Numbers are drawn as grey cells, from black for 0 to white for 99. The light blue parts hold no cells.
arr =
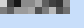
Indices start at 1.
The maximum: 82
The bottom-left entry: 48
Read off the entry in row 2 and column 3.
60

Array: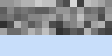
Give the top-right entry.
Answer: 52
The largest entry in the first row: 84
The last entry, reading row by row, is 25
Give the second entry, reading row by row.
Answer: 58
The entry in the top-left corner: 58
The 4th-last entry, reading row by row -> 69
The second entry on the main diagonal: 52
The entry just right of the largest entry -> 25
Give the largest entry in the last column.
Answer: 63
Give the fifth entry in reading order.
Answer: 69
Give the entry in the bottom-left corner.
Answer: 63

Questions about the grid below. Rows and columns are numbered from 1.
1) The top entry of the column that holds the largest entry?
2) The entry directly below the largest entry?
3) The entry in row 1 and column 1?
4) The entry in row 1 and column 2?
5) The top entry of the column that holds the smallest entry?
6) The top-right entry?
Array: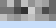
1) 57
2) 74
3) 51
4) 74
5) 74
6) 40

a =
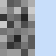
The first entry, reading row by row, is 73
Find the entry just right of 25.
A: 56
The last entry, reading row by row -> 61
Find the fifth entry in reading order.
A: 67
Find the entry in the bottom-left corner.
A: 56
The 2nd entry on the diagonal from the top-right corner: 35
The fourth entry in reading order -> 56
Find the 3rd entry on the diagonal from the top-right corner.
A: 40
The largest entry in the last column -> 79
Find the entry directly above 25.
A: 45

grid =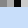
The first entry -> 52
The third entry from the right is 68
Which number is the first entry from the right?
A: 79

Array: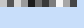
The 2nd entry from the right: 65
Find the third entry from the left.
83
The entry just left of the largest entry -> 48

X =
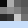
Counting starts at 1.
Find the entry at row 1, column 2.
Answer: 67
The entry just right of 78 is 44
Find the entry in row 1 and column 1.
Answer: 4
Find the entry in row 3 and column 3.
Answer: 78
